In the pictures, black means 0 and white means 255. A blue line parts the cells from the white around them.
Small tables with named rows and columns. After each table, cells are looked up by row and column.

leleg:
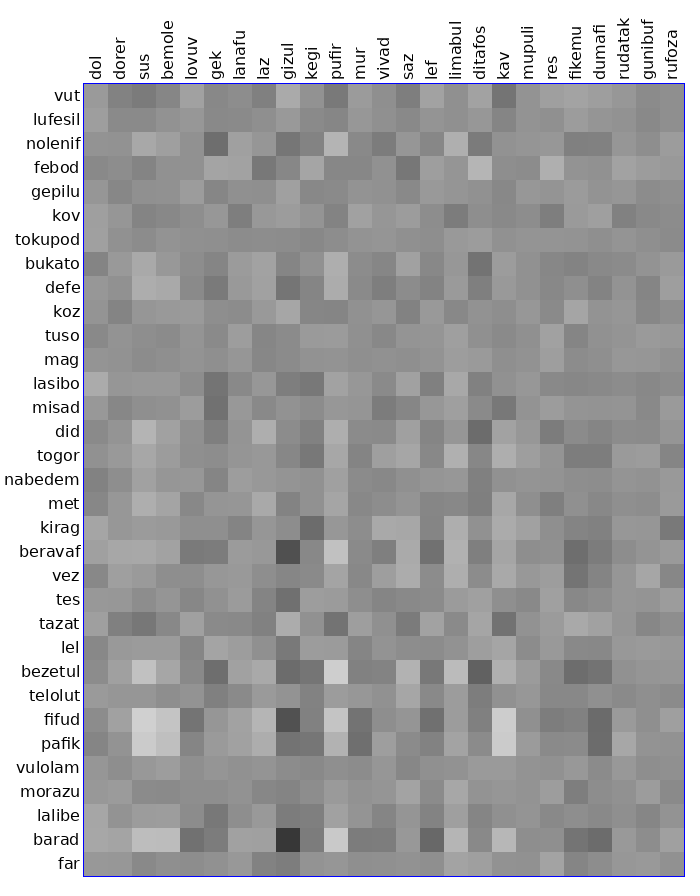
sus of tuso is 142
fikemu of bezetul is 109
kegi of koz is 134
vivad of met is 141
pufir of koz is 133
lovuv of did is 144
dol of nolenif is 147
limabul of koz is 136
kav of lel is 165
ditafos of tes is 160
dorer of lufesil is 138
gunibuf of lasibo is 136
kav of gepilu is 136
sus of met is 174
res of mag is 158
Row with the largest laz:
fifud

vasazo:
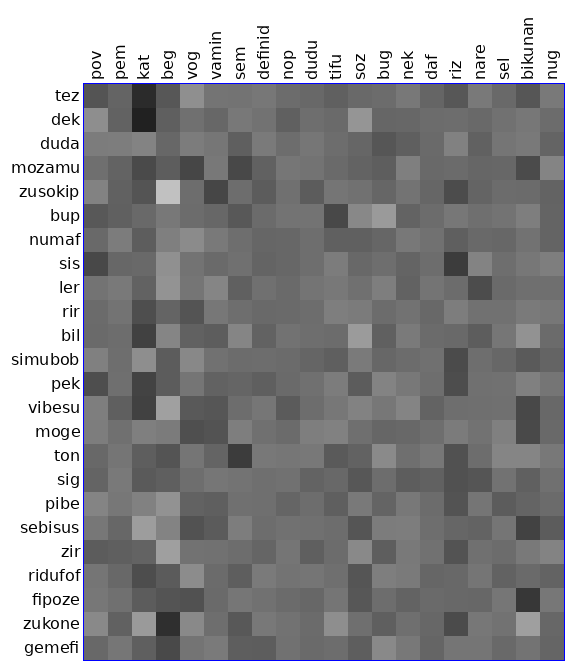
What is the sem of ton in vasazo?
60
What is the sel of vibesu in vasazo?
112
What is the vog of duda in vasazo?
124
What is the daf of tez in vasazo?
101
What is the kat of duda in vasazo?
131
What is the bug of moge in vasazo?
102
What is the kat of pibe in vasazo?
129
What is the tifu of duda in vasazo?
109
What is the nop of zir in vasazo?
117
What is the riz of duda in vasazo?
129
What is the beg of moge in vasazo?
123
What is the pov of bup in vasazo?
88
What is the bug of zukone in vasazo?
95
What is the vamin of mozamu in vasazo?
120
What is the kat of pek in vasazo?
67
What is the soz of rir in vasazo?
123

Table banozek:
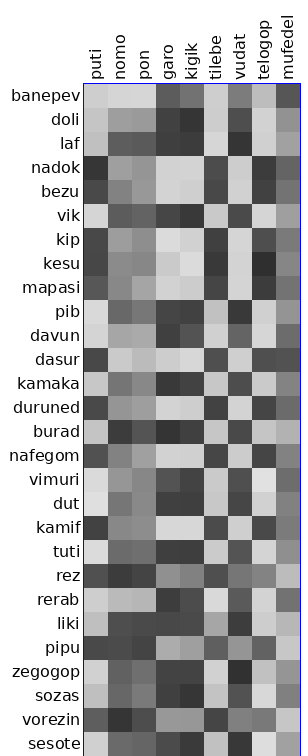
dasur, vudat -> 207
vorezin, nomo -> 53
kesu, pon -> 135
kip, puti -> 72
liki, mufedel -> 183
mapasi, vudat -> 212
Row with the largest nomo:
banepev

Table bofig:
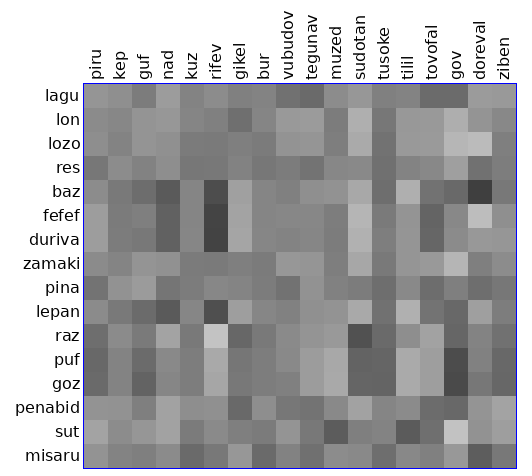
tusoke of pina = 110
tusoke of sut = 131
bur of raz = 121
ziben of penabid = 163
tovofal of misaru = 128
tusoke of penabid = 133
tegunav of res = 115
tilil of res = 131
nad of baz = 90
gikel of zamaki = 127
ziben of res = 125
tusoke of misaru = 110

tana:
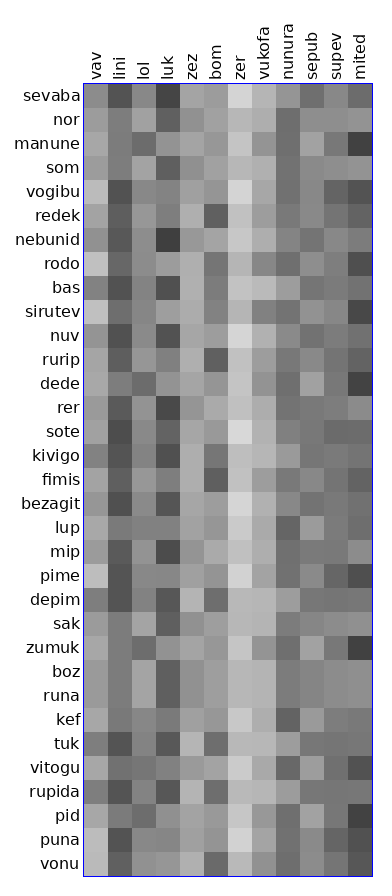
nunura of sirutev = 115
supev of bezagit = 121
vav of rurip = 165
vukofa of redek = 157
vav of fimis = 163
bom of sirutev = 130
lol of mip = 147
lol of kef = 135
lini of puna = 83
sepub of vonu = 140
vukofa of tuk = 183
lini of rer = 90
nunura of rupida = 156

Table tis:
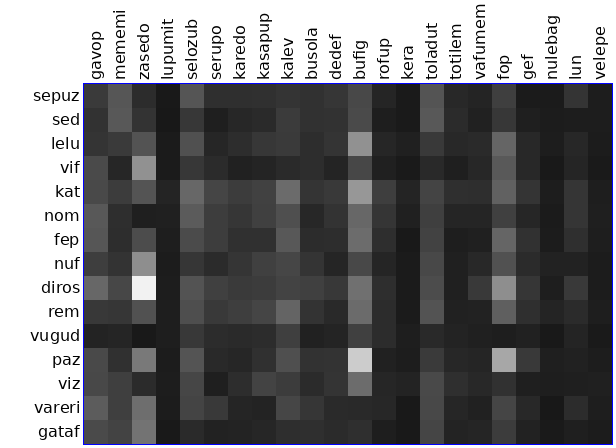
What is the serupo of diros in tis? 64
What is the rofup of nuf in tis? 37
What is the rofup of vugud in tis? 44
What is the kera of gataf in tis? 25
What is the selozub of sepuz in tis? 85
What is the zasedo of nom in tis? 31
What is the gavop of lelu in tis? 52
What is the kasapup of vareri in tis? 35
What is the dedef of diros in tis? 56
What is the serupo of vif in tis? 43
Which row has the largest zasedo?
diros

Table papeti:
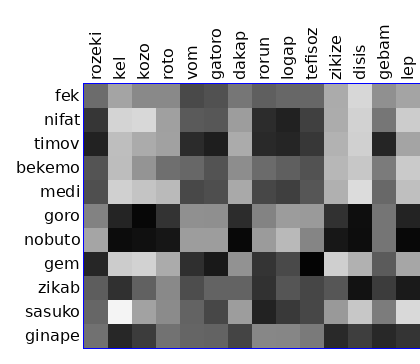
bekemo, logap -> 95
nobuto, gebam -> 117
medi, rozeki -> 79
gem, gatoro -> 25
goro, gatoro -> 143
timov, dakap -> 171

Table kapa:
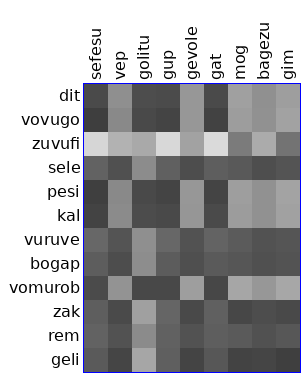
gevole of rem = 82
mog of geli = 67
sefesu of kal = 67
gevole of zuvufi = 162
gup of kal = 73
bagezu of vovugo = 145
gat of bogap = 90
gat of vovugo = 66
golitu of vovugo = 73
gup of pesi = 68
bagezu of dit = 144
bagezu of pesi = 145
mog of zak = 71
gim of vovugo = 162
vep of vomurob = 147
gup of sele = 96
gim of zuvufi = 115
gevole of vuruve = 82
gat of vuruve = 99
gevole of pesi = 151
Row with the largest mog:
vomurob

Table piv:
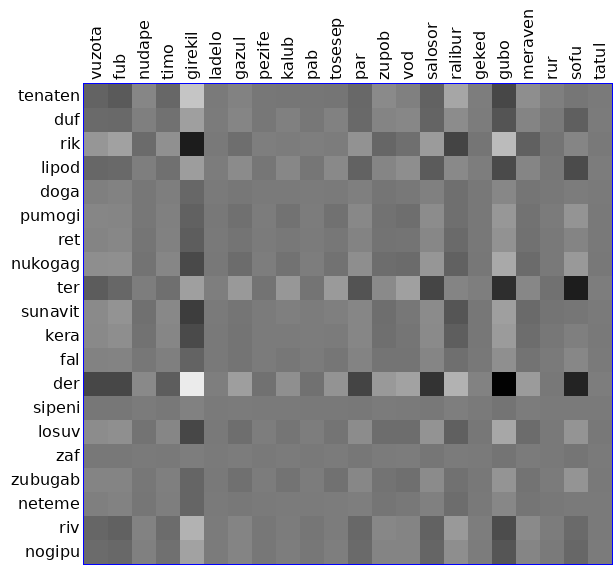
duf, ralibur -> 140
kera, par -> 134
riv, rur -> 124
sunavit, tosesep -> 127
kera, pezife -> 123
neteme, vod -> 120
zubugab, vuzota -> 132
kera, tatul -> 121
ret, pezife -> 123
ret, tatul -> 121
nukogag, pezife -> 125
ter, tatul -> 125
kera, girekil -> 74
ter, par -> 83

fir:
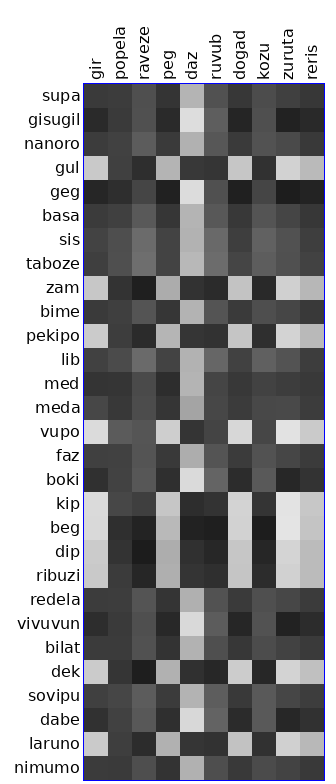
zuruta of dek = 211
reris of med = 57
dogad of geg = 32
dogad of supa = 55
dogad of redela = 58
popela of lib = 75
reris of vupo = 202
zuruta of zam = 208
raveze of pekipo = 43
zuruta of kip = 227

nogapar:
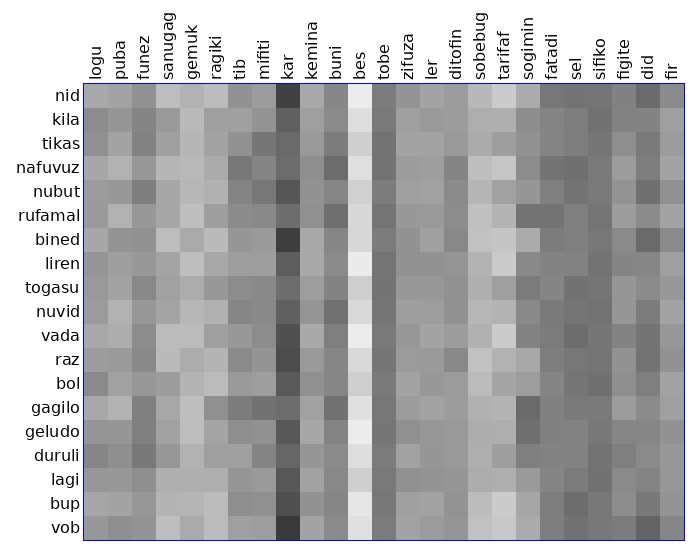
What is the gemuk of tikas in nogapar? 182
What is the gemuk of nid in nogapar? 178
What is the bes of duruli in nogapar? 222
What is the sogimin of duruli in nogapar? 127
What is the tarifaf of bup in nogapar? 203
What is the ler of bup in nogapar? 162
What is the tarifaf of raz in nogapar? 178
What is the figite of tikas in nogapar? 142
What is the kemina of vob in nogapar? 163
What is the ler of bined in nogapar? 160
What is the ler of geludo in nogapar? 151
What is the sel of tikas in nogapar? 126
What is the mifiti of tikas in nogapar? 118
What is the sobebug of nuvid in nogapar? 183

